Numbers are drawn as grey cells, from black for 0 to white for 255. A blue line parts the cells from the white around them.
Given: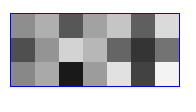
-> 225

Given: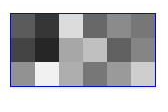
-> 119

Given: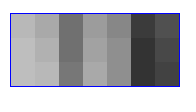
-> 143

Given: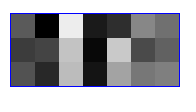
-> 163

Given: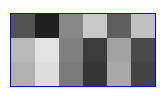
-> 53

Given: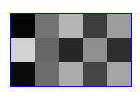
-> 172
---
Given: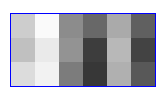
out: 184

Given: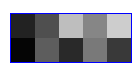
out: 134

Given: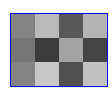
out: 163

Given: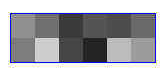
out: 77

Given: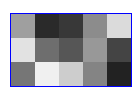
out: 152

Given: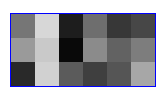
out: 98

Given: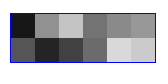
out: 138
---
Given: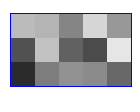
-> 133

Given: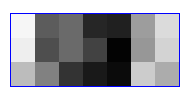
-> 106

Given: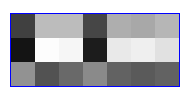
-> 188

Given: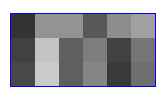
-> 147

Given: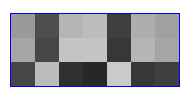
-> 181

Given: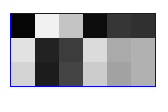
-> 196

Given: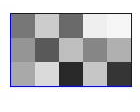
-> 105
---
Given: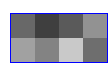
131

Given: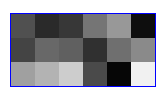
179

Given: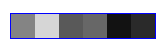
214

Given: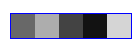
173

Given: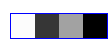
54

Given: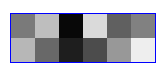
104

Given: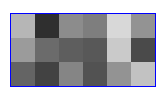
66

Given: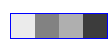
130

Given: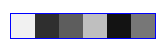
47

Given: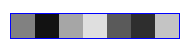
18
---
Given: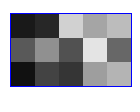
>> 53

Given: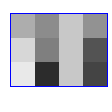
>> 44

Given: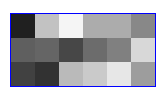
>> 202

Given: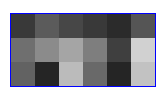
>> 105

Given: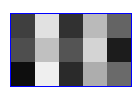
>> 42

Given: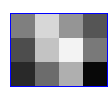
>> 108
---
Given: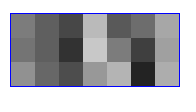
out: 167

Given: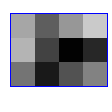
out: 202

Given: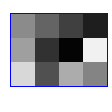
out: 30

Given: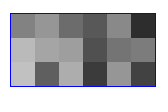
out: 45

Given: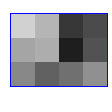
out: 75

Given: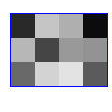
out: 12

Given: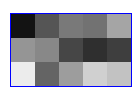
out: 165

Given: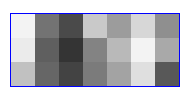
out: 143
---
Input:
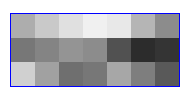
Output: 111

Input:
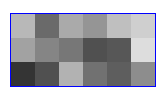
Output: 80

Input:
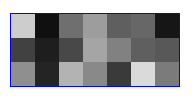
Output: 179

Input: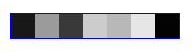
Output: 57

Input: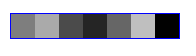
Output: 75

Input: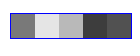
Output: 121

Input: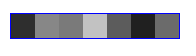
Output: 122

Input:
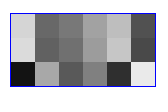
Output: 168

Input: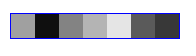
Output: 131
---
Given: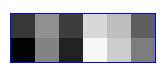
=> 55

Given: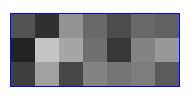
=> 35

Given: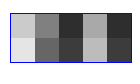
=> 203

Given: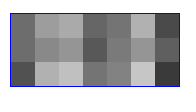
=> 109

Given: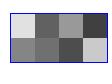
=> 225

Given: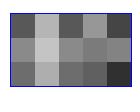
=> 138

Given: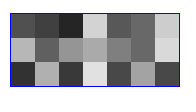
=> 183

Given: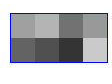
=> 160

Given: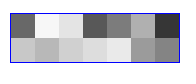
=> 104
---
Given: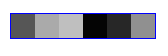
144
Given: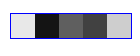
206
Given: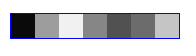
197
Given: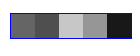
24
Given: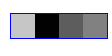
129
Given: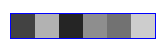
205
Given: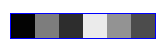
76
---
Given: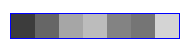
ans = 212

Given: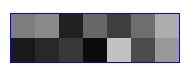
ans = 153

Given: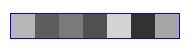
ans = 166

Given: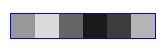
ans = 180

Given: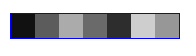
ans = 151

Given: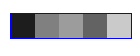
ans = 202

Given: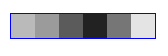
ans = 228

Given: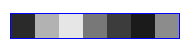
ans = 140
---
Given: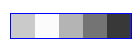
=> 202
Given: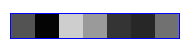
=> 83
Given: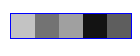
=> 195
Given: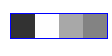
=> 50
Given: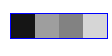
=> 21
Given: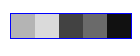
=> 180
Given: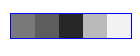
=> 121
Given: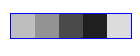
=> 190
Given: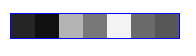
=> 37
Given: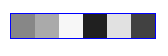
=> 135
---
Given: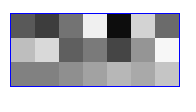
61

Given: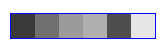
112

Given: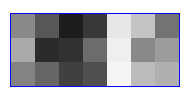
87

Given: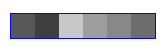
63

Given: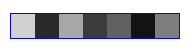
41

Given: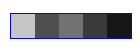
79

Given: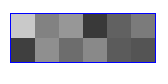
130

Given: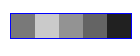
202
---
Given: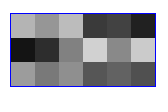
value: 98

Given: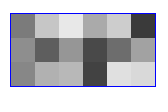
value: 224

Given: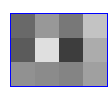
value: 132

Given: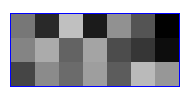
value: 186

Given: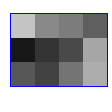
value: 116

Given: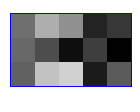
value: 27

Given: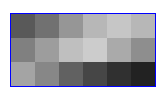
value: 48

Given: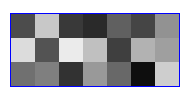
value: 14

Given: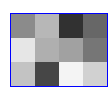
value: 244

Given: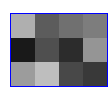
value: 72
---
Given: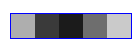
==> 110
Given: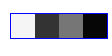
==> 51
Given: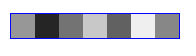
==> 151
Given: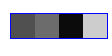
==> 80
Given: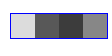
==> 88
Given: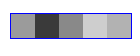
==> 155
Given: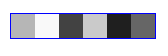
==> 182
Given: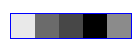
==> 107
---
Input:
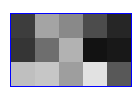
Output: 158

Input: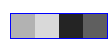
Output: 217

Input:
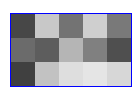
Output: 222

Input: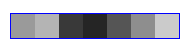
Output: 85

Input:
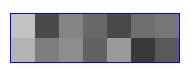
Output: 154

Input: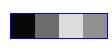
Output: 108

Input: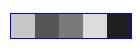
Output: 122

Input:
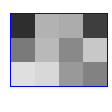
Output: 216

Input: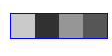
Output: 49
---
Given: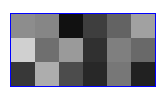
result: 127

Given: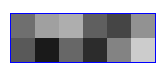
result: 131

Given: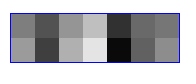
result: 97

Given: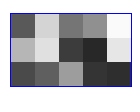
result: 40

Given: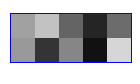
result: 17

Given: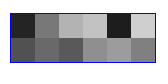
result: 156

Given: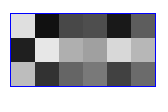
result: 216

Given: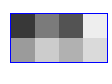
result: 177

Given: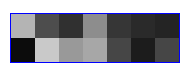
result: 28

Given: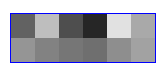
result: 142
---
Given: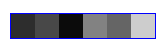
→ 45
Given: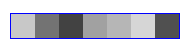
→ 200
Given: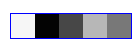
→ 246
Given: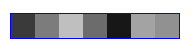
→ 58
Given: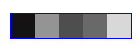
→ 19
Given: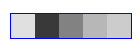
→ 224
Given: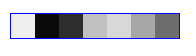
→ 239
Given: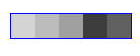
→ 212
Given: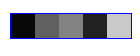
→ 8
